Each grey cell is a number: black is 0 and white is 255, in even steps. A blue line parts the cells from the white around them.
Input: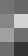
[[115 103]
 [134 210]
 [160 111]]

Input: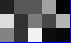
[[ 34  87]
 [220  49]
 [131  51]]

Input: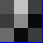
[[ 82 194]
 [ 59 139]
 [106  10]]

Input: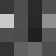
[[ 57  78]
 [202  79]
 [ 79  76]]

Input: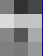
[[126  50]
 [219 195]
 [135  85]]

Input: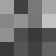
[[163  65]
 [134 147]
 [144  78]]

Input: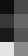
[[ 15  73]
 [ 56 103]
 [ 26  86]]
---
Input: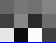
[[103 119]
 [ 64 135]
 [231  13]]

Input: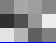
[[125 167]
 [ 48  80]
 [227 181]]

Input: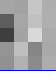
[[165 163]
 [ 93 166]
 [ 62 163]]

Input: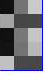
[[ 16 116]
 [164  70]
 [ 16 120]]

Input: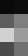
[[  9  13]
 [ 93 126]
 [209 156]]

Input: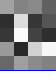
[[162 131]
 [ 46 220]
 [ 55 250]]

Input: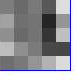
[[125 106]
 [162 112]
 [143 106]]

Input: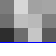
[[124 215]
 [111 190]
 [ 45 109]]

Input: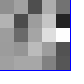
[[143 161]
 [179  76]
 [157 106]]
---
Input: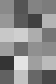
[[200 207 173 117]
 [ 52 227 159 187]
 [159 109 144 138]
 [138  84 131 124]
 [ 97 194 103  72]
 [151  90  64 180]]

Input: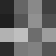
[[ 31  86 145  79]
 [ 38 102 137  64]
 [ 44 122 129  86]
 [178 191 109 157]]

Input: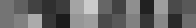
[[116 129 171  54  27 151 158  74  88 129  54 136  41 109]
 [116  96  66  47  60 164 203 102  66 143  33 158  74  88]]

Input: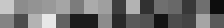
[[132  76 179 231  98  28  28 140  41  90  82  20  76  68 165  90]
 [200 140 147 153 165 124 171 159  62 179  49 111 104  56 111  13]]

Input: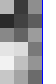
[[136 100 156]
 [242 192 148]
 [184  58 142]
 [228 220 121]
 [199 164 107]
 [ 42  66  93]]

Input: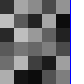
[[ 40 190 153  97  34]
 [ 48 166 139  74 147]
 [ 89 118 103 126  74]
 [110 182  62  27 159]
 [190  89  34 166  12]
 [174  20  12  82 126]]

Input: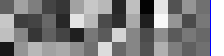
[[ 23 149 184 162 170 142 112 220 104 134  82 176 126  96 112]
 [ 96 162 126  68  54 162 199 184  39 191   3 228  82 149 112]
 [199  62  68 104  39 228 184  75  46 170  31 249 149  75 120]
 [191 134  54  96  68  31 120  90 212 134  75 142  90 120 104]]

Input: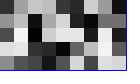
[[ 49 161 198 190  55  41 206 155  15]
 [140  83  69  21  83 214  69 222 214]
 [222 230  49  41   8  99 190 244  91]
 [147 190  15 168 214  33   8 112 112]
 [ 76 244   2 206 230 230  27 236  27]]
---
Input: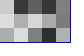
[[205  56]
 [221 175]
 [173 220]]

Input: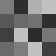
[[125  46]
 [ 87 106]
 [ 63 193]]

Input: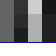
[[100  51]
 [100  43]
 [100  29]]

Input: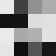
[[233  65]
 [ 18  19]
 [234 169]]

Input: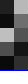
[[ 32 184]
 [ 12 110]
 [191  83]]

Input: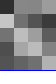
[[ 47 135]
 [198 113]
 [115 189]]

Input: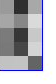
[[154  47]
 [166 135]
 [123  55]]

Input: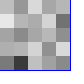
[[190 151]
 [231 182]
 [164 139]]

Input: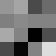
[[150 165]
 [127 138]
 [169 131]]
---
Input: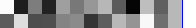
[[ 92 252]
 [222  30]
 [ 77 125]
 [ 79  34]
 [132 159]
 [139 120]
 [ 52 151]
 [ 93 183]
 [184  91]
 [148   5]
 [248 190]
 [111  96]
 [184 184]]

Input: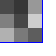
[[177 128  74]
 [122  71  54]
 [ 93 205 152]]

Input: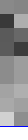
[[209 169 163 140 140  91  90  57 137]
 [142 160 175 156 157  60 104 174 133]]

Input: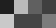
[[201  31]
 [ 68 186]
 [ 68  96]
 [124  63]]

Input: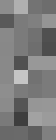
[[105 122 139 142 137 137 136 137  89 141]
 [106  62  85 123 197  81 123 123 123 176]
 [ 94 162 150 118 114 152 110 113 128 115]
 [128 155 151 123 123 152  77  80 149 109]]

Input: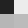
[[182  34]
 [187 236]]

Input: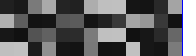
[[191  23 176  32]
 [193  17  94  25]
 [ 28  83  19 122]
 [144  97  21 170]
 [ 22  43  87  36]
 [ 19  44  91  33]
 [121 123  20 173]
 [ 18 192  33 191]
 [ 19 193  57 192]
 [193  17 165  21]
 [ 23  23 151  20]
 [ 20  42  57  41]
 [123 103  18 164]]

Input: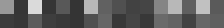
[[ 60 153]
 [ 55  54]
 [ 92 218]
 [ 62  53]
 [ 57  88]
 [ 52  52]
 [ 80 184]
 [102  97]
 [ 56  80]
 [ 69  66]
 [ 56  69]
 [106 133]
 [ 99 184]
 [ 66  95]
 [103 193]
 [ 95  90]]

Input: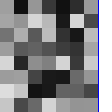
[[198 221 156 214 157 115 165 159]
 [ 73 197 159  38  90 174 148  16]
 [105  19  68 142  98  89 213 150]
 [211  25  26 128  82 188 184  56]
 [162  99  24 212  61  50  25  17]
 [148  97 106  57  51  23 214  45]
 [149  70 150 202 165 187  73 154]]
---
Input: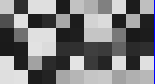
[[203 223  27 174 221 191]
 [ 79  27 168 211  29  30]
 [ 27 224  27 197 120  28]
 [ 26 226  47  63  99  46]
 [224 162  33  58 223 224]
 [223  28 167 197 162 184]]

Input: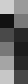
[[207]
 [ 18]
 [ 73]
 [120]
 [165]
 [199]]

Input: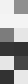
[[242]
 [244]
 [124]
 [ 52]
 [230]
 [ 50]]

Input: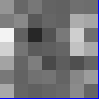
[[149 119  97 109]
 [125  88  98 166]
 [243  39 121 110]
 [209  91 101 169]
 [163 126  93 100]
 [120 113 100 156]
 [169  96 105 101]]

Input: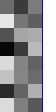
[[108 124]
 [230  95]
 [ 82 172]
 [  7 186]
 [218  99]
 [194 108]
 [ 42 176]
 [219  89]]

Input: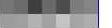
[[118  63  77 133]
 [156 178 195 173]]
